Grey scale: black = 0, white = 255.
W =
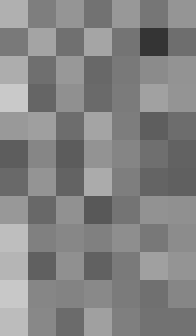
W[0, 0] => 176
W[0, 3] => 114
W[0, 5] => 118
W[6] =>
[105, 148, 99, 171, 126, 100, 96]
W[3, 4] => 123
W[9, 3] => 97
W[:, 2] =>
[149, 112, 152, 144, 109, 92, 99, 145, 135, 144, 131, 107]
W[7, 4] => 116
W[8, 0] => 190
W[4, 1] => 159
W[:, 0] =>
[176, 121, 173, 201, 153, 93, 105, 152, 190, 181, 200, 188]
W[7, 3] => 88
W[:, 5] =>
[118, 52, 139, 161, 94, 111, 100, 146, 120, 160, 112, 114]
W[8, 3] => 128
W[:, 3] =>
[114, 165, 104, 106, 164, 147, 171, 88, 128, 97, 137, 160]
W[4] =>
[153, 159, 109, 164, 125, 94, 109]
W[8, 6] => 140
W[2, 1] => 111
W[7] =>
[152, 104, 145, 88, 116, 146, 144]

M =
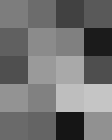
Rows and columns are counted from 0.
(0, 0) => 125
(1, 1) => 139
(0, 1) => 108
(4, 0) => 106
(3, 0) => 147
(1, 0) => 96
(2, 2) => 169

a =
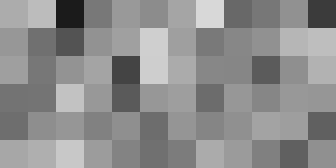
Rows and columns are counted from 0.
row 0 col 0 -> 172
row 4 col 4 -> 143
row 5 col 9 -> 128
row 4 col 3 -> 129
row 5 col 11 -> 144
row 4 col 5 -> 109
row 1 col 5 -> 207
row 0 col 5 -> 140
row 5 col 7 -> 171
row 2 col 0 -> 159
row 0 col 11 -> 59
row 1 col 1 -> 112
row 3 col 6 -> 158
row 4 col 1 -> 142
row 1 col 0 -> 151
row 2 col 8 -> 134
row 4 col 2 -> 150
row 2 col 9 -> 91
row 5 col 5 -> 112

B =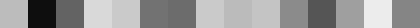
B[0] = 188
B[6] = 108
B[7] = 202
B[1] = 14
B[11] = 85

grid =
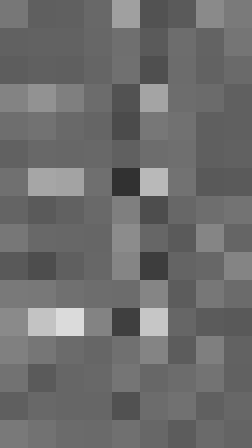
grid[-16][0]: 119
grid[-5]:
[138, 195, 219, 131, 63, 198, 102, 91, 89]
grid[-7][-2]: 103
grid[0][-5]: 160
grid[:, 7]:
[138, 99, 98, 107, 95, 95, 89, 110, 133, 103, 119, 91, 127, 115, 96, 106]
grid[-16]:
[119, 95, 96, 104, 160, 82, 90, 138, 122]
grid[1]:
[97, 98, 98, 103, 111, 90, 109, 99, 117]
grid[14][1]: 104
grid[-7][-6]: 103
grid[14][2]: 102
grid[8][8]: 101
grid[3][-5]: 82
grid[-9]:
[100, 90, 97, 105, 127, 77, 103, 110, 115]
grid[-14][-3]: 108
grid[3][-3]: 109
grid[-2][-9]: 95
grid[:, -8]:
[95, 98, 96, 146, 114, 104, 166, 90, 104, 77, 120, 195, 118, 90, 104, 114]
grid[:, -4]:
[82, 90, 79, 164, 119, 109, 185, 77, 102, 61, 133, 198, 132, 103, 108, 103]
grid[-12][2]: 105
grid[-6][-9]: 121
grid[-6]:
[121, 120, 112, 109, 108, 133, 92, 119, 107]
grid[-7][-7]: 95
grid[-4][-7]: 107
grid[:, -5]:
[160, 111, 112, 82, 75, 96, 49, 127, 140, 133, 108, 63, 112, 117, 81, 112]
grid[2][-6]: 101
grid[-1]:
[121, 114, 107, 106, 112, 103, 92, 106, 100]
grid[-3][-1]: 97
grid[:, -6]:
[104, 103, 101, 108, 101, 104, 111, 105, 102, 103, 109, 131, 102, 104, 102, 106]
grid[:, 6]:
[90, 109, 108, 109, 113, 111, 114, 103, 90, 100, 92, 102, 92, 108, 113, 92]
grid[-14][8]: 106
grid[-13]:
[131, 146, 127, 108, 82, 164, 109, 107, 96]

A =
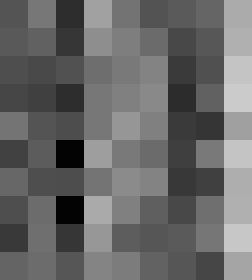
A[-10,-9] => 84
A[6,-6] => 116
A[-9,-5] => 126
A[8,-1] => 199
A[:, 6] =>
[90, 72, 58, 44, 58, 63, 56, 72, 90, 86]
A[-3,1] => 108
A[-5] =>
[65, 92, 3, 158, 121, 107, 63, 121, 196]
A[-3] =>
[78, 108, 3, 170, 128, 95, 72, 111, 176]
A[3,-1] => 203
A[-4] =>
[103, 78, 77, 116, 139, 131, 56, 64, 174]
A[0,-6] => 161
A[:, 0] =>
[84, 89, 78, 70, 116, 65, 103, 78, 57, 100]
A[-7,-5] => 128
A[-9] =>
[89, 97, 54, 142, 126, 107, 72, 87, 176]
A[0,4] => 115
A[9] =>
[100, 108, 86, 132, 124, 98, 86, 70, 165]
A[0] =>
[84, 119, 45, 161, 115, 83, 90, 101, 171]
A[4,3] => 119
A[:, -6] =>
[161, 142, 110, 119, 119, 158, 116, 170, 151, 132]

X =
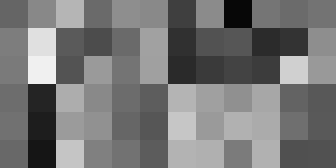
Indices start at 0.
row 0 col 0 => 101
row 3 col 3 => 137
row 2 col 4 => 116
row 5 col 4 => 114
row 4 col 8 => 177
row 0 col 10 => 107
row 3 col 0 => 109
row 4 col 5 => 86
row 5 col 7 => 176
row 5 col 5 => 92
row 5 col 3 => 128
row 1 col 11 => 142
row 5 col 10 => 80
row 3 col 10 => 99
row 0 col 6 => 63
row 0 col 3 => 106
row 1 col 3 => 76
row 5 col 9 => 177
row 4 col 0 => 113
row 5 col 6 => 179
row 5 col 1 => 21
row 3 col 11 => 88
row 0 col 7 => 139

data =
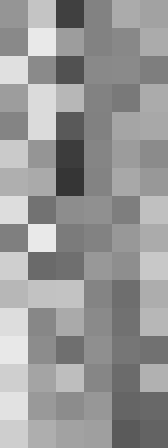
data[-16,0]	149
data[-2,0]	226
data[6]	[175, 170, 53, 131, 168, 152]
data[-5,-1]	183
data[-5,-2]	113
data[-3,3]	134
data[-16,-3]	130
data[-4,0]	232
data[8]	[127, 233, 123, 130, 152, 171]
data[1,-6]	137
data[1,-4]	157
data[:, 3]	[130, 130, 137, 130, 129, 133, 131, 144, 130, 152, 132, 138, 143, 134, 151, 159]
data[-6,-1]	173
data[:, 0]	[149, 137, 224, 157, 132, 202, 175, 221, 127, 207, 183, 221, 232, 207, 226, 206]
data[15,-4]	162
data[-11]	[202, 149, 60, 133, 156, 139]
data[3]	[157, 219, 183, 130, 121, 171]
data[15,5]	99
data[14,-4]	140
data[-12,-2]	165
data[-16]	[149, 196, 64, 130, 171, 162]
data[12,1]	140
